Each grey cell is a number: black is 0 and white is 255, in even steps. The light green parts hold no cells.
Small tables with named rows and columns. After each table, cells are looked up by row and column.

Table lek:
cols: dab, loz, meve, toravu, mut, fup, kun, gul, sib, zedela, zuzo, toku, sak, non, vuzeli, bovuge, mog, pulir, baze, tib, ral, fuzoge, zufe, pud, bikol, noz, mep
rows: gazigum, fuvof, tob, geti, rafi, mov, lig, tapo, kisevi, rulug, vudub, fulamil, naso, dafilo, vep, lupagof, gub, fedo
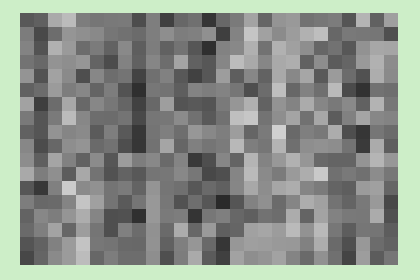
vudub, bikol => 148
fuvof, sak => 128
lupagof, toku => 172
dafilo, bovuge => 85
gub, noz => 108
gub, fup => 119
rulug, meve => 103
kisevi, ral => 127
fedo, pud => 68
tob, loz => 83
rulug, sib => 54
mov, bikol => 50
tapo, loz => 85
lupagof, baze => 156
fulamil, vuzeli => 79
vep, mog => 95
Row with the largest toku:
lupagof

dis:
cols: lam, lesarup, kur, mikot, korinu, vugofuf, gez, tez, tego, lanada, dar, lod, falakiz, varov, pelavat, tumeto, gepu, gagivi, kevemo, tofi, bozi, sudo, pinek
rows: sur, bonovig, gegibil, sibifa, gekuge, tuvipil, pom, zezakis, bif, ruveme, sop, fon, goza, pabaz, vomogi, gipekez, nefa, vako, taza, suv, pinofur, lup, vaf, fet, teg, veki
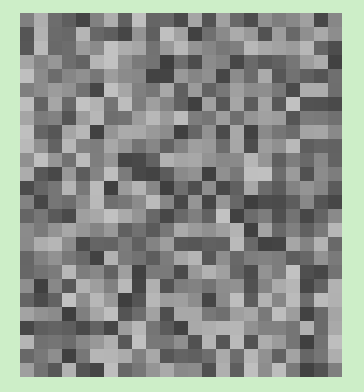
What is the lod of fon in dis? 138
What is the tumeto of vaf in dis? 182
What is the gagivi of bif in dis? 138
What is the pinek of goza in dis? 91
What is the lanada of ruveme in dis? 135
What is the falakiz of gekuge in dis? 133
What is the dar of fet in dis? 119
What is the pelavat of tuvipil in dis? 120
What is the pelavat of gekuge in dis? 70
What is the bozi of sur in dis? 160
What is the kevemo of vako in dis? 125
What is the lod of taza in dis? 75
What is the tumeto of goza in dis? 96
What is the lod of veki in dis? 137
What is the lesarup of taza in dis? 115
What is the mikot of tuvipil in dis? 146

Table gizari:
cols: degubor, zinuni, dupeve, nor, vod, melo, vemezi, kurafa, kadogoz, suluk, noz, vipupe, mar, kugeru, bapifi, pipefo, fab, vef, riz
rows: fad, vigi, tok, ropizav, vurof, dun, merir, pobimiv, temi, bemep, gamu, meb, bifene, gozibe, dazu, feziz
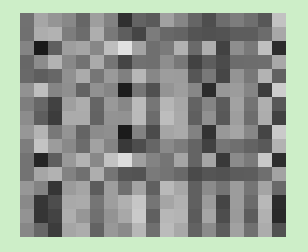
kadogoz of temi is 130
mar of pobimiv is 95
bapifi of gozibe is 69
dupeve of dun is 133
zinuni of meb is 166
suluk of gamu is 131

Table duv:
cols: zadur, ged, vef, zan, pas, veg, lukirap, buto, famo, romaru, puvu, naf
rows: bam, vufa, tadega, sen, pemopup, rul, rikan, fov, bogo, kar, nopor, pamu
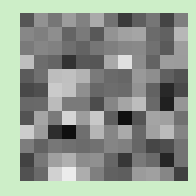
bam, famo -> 94
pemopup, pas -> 179
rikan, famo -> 189
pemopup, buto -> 102
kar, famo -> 102
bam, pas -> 129
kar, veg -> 113
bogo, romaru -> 161
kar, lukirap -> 133
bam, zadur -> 85
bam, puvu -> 68

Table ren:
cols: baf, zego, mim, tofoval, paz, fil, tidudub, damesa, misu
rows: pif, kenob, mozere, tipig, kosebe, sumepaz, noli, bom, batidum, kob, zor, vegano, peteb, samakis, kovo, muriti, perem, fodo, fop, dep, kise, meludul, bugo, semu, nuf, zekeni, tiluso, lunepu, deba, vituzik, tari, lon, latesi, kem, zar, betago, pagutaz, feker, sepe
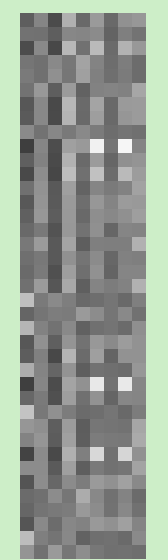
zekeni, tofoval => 147
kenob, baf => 114
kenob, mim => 94
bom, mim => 74
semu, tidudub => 138
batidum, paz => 137
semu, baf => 87
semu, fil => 152
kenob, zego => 113
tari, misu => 170
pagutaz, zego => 137
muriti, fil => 144
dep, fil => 132
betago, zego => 116
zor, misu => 148
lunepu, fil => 146
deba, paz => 107
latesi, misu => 163
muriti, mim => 83

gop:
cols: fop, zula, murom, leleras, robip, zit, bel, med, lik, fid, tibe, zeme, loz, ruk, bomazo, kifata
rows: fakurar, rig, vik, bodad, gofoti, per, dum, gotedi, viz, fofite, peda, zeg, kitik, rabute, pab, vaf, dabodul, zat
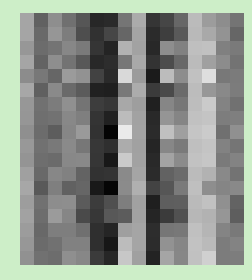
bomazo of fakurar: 141
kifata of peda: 131
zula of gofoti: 120
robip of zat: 135
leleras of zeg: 129
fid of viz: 43

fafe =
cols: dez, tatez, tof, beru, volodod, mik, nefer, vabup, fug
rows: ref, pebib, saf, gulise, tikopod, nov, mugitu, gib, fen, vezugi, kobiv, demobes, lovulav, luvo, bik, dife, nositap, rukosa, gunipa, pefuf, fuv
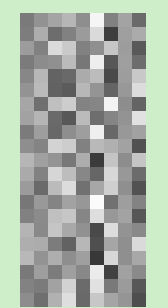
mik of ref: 245
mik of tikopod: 188
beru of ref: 182
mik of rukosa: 56
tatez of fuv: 111
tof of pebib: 109
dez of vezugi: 142
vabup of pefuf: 155
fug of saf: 89
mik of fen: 239
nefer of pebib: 62
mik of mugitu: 134
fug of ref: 106
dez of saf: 156
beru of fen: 142
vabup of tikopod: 157

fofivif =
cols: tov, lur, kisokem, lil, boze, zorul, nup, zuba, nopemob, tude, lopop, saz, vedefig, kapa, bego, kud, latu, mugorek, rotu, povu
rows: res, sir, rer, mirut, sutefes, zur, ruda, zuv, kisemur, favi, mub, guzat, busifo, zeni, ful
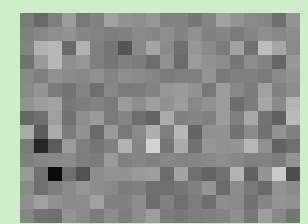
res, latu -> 137
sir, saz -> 131
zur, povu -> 141
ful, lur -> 115
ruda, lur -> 156
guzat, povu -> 77
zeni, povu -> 145
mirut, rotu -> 102
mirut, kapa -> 146
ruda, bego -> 156
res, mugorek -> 134
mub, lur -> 134
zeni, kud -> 138

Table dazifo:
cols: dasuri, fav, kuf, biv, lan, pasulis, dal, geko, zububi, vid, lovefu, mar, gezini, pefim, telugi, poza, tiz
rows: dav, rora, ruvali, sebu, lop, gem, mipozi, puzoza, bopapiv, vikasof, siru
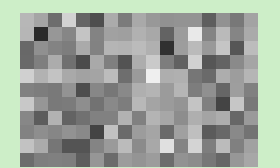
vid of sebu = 202
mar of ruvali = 157
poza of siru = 151
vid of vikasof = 168
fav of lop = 178
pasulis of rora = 131
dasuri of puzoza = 135
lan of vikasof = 84
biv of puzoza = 99
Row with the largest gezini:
rora

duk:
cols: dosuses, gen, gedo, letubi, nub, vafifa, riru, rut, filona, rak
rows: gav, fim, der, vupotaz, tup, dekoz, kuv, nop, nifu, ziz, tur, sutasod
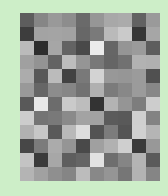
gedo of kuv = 108
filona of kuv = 125
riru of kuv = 179
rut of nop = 89
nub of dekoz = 114
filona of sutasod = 179
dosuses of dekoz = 153
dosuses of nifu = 177
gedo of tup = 187
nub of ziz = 73
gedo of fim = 164
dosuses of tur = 195
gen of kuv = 232
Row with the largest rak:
kuv

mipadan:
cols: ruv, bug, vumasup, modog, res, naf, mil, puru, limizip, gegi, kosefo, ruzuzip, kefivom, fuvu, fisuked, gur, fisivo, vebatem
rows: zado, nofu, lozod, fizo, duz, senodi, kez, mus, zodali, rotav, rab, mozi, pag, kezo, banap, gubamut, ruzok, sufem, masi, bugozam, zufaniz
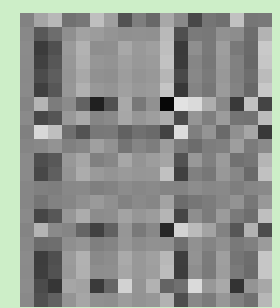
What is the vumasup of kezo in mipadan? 130
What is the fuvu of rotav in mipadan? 125
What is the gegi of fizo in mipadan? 155
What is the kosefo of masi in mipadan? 188
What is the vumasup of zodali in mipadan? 191
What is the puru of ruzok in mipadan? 151
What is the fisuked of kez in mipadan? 136
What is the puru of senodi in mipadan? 160
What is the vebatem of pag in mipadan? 137
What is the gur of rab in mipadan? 113
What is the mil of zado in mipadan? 159
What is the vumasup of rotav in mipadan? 147
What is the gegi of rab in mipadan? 157
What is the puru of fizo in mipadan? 160
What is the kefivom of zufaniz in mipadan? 136
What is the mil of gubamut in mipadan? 97
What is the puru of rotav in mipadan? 116
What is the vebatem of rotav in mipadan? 138

